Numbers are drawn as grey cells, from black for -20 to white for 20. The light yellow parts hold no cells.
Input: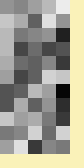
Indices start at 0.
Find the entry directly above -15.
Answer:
3
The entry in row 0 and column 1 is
1
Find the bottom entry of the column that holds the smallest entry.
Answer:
-1
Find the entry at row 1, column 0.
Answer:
11
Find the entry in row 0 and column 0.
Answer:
3
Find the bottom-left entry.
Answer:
5
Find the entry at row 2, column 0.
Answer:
9
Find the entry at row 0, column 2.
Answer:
5
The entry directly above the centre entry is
-5
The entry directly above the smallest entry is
11
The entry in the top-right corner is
17
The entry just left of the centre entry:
-9
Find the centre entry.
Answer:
-5
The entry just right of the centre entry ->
13
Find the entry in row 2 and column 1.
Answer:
-1

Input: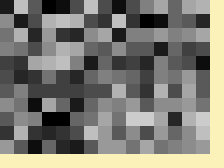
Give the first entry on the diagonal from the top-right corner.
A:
8
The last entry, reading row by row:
4
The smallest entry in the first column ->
-16
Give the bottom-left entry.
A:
4
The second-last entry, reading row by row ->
2
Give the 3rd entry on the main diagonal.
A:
-14
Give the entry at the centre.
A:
0
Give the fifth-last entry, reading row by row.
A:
6
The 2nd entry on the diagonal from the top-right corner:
-6
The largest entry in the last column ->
12
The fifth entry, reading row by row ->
-18
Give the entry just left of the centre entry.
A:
-4
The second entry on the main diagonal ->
-16
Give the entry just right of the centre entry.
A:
-2
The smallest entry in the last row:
-18
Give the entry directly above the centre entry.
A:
-4
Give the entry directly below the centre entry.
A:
-8
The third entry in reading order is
-6

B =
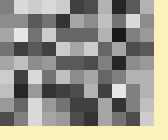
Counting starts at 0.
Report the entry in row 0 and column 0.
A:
0
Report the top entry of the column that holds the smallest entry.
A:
-14
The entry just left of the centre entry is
-6
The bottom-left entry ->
-8
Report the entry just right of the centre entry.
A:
-8
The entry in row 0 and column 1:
14
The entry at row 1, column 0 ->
2
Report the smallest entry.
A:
-16
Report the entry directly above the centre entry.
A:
6
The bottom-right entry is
12
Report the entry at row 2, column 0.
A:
6
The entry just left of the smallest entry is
8
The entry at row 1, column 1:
2
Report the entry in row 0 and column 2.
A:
12
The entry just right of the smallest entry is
0
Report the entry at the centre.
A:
-6

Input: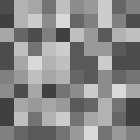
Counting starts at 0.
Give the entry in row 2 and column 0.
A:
6
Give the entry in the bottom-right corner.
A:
0
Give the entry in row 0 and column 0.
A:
-8
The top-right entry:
0
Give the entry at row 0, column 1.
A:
8
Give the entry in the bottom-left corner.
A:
0
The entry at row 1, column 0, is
-10
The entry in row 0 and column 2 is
6
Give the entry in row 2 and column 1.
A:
-4
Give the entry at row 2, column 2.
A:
-8

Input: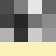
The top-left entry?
-8
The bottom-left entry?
8
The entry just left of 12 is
-12
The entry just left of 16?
0

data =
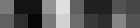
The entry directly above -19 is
-17
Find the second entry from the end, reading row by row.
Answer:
1
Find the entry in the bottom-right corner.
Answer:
-7
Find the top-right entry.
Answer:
-9
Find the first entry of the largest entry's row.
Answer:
-1

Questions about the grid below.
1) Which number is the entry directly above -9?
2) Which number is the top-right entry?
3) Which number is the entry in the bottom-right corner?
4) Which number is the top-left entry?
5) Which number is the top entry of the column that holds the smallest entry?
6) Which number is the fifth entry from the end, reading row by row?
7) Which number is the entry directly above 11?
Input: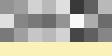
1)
19
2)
9
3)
1
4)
3
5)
-11
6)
9
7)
-1

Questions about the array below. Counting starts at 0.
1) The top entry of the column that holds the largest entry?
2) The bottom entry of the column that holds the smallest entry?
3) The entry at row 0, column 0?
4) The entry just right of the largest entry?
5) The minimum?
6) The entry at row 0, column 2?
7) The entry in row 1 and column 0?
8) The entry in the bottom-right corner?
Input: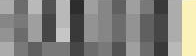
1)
9
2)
-9
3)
7
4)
-11
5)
-13
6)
9
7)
1
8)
9
